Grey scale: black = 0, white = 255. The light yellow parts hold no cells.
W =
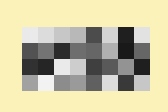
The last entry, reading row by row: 199
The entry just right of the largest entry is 140
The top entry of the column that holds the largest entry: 220
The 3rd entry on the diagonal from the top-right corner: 89
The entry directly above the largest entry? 37
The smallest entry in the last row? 57
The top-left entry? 234
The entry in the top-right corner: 226
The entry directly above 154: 205
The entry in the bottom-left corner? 161

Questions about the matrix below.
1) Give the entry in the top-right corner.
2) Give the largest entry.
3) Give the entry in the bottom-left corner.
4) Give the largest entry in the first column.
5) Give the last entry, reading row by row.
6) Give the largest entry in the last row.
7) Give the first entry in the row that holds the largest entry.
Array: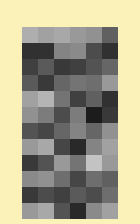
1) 96
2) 195
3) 153
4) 174
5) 161
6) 168
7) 57

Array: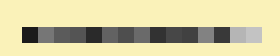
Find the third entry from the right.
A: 57
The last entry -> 195
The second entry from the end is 181
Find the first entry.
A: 27

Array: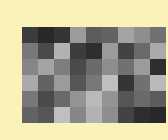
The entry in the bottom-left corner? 99
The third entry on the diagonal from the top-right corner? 113
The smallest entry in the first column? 60
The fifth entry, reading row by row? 92
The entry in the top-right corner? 113
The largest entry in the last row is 191
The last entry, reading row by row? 40
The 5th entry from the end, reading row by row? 178
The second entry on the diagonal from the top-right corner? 106
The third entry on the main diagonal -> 126

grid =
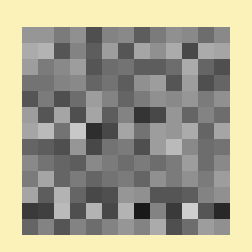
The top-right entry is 137
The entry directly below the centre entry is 123
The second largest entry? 200
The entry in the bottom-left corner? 101
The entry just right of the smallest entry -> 131
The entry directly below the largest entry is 109
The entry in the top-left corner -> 150
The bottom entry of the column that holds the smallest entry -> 131
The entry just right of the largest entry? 85
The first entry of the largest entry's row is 58
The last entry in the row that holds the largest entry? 40
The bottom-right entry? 144
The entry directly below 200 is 150
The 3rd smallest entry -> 46
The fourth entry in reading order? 144
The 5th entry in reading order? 79
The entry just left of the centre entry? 72
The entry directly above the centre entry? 131
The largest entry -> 206
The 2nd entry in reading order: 150
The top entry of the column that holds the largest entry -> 137
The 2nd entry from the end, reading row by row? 157
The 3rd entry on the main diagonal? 137
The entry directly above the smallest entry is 144
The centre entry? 165
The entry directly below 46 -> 72
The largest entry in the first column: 171

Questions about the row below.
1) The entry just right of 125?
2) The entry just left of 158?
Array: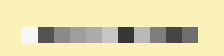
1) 69
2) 138

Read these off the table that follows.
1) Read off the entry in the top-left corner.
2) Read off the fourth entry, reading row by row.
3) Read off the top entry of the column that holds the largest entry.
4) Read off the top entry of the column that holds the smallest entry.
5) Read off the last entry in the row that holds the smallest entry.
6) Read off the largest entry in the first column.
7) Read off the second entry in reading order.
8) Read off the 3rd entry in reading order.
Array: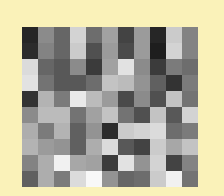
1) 38
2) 211
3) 109
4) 38
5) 131
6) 226
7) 139
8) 102

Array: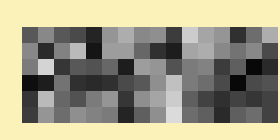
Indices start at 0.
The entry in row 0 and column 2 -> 88
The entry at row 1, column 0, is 136
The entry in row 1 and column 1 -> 42
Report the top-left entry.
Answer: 88
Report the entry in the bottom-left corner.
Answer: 60
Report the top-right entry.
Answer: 173
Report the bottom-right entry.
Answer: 66
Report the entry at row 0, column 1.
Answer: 136
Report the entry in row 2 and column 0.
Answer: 123
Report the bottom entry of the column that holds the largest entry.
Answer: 219
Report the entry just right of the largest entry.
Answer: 109
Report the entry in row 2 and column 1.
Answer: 212
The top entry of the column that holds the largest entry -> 60
